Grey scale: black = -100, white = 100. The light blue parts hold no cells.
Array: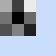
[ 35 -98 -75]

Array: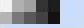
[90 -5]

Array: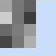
[29 -8 21]

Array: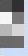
[-35  -6]

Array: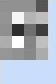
[ 14  93 -13  50]

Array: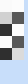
[ 96 -31]

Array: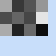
[ 32 -21 -18]

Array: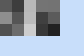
[-30 -33  61]
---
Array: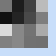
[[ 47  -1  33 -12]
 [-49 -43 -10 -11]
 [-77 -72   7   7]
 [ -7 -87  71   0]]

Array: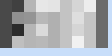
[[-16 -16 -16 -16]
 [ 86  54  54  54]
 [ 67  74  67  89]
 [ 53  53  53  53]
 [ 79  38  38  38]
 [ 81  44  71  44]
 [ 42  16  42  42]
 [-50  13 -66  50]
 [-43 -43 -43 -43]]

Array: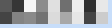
[[ 82  60]
 [-63 -47]
 [ 86  80]
 [-13  32]
 [ 76  72]
 [ 10 -10]
 [ 93   8]
 [-58   3]
 [-31 -47]]

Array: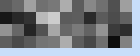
[[ 25 -24 -65   1]
 [-37 -40 -54 -90]
 [-12 -29  15 -13]
 [  7 -67 -22 -44]
 [-28 -27  -4 -27]
 [ 36 -29 -19  36]
 [ -6  61  31  -6]
 [-12  45 -36  -9]
 [ 26 -60 -71 -30]
 [-18 -69 -19 -42]
 [-29 -82  15 -26]]

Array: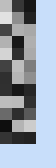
[[-83 -74  32  37  33  -2  12 -70 -62 -30  60 -73]
 [-57  11  37 -82 -64  49  43 -82  47 -65  41 -70]
 [ 49  77 -47  40  66 -48 -63 -62  48 -17 -89 -59]]

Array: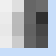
[[-15 -63 -45 -38]
 [-20 -19 -23 -21]
 [ 75  46  45  59]
 [ 88  84  82  85]]
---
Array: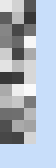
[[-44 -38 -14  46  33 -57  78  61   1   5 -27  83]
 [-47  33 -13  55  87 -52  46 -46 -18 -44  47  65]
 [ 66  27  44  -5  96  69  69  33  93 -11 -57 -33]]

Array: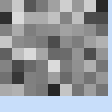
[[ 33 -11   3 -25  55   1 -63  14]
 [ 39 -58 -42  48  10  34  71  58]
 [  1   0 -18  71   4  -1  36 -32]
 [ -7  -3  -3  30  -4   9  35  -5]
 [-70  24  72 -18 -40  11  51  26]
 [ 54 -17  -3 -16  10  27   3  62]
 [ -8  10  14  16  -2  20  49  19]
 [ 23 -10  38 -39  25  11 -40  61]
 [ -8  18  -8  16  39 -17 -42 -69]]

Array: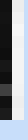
[[-79 -87 -50 -88 -82 -89 -87 -87 -85 -87]
 [ 89  87  90  91  91  91  90  93  89  86]]

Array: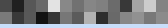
[[ -4 -43]
 [-55 -75]
 [-31 -32]
 [-86 -18]
 [-58  78]
 [ -7   7]
 [-29 -11]
 [ 40   5]
 [-65   0]
 [-18 -16]
 [  6 -56]
 [ 14  29]
 [ -6  60]
 [  9   3]]

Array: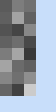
[[-21   5  29  -3 -24 -35 -25 -29]
 [-49 -12 -16  30 -14 -46  28  -2]
 [ 59  12 -25 -55 -43   7 -24 -11]]

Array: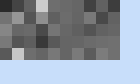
[[-30  -5   5 -10 -67]
 [ 56 -33 -19  18 -47]
 [-14 -26 -17 -33 -24]
 [-21 -55 -42  12  60]
 [ -6 -30  -8 -25 -14]
 [-21 -21 -19 -15 -17]
 [ -4 -20 -25 -21 -20]
 [-28 -16 -34  -5 -49]
 [ -3 -14 -23 -43 -24]
 [-12 -12 -20 -23 -52]]

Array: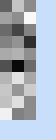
[[ 89  51  56  43 -37  33   2 -17  26 -24]
 [  1  75  18  77 -93  40  15 -46  11  54]
 [ 10   9  59  31 -17  12 -64   3  95   9]]

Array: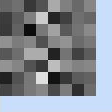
[[-46 -74  15 -32  14 -55 -53 -21]
 [-28 -36   4 -14  -3 -23 -29 -12]
 [ -5  -6 -35  35   5 -90   0 -56]
 [  6  75 -55  35 -37  -6  60 -36]
 [-43 -86  48 -73   7  27 -71  33]
 [ -3 -56  14  -9  15 -30 -50   0]
 [-64 -28   2 -49 -16  -9 -13 -18]
 [-15 -23   6 -28  -6   8 -20   5]]
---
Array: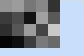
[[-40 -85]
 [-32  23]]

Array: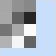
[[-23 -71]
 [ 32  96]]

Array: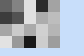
[[-36  76]
 [ 59  33]]

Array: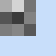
[[-54   2]
 [  5 -31]]

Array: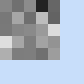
[[ 30 -13]
 [  5   8]]

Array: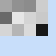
[[80 66]
 [42 71]]
